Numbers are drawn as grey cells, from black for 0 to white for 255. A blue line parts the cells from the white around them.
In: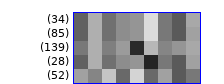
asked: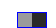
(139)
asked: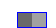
(52)

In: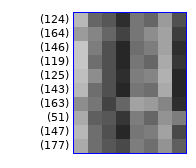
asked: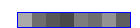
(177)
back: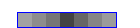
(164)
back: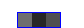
(146)

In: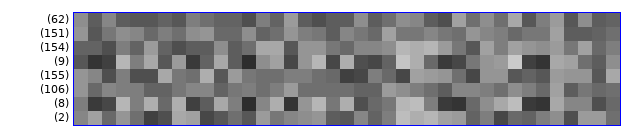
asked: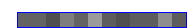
(62)
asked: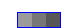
(154)
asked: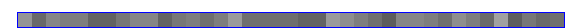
(106)
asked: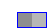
(154)
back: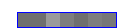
(106)

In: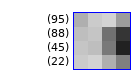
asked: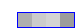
(95)
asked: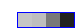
(45)
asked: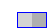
(22)
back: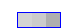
(95)
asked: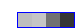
(88)
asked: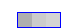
(95)
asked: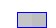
(45)

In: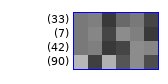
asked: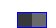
(33)
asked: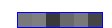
(33)
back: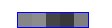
(42)
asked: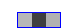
(90)

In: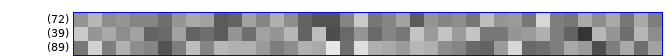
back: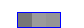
(72)
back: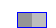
(72)
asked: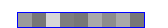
(72)
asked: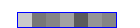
(72)
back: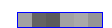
(72)
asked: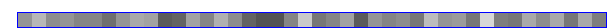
(72)
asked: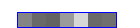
(89)

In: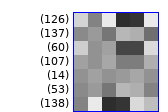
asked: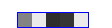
(126)
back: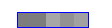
(107)
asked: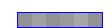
(14)
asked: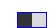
(138)
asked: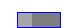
(107)
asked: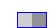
(60)

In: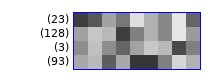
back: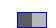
(93)
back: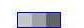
(3)
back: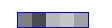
(3)
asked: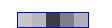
(128)
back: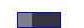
(93)

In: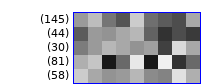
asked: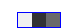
(81)
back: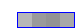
(58)
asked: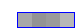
(58)
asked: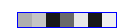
(81)
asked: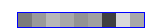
(30)
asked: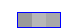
(30)
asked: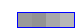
(44)

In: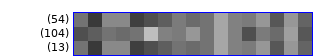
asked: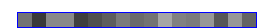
(54)
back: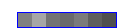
(54)
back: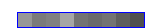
(13)

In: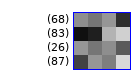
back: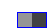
(87)
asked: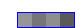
(26)

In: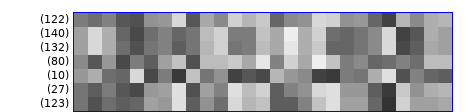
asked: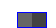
(122)
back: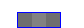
(80)
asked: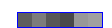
(27)
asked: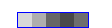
(140)
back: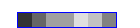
(123)
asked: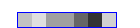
(123)

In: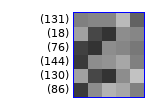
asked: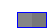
(76)
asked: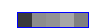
(144)
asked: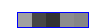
(18)
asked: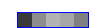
(86)
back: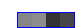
(18)

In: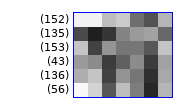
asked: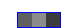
(43)
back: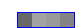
(135)
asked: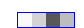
(56)
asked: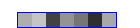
(136)
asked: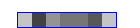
(153)

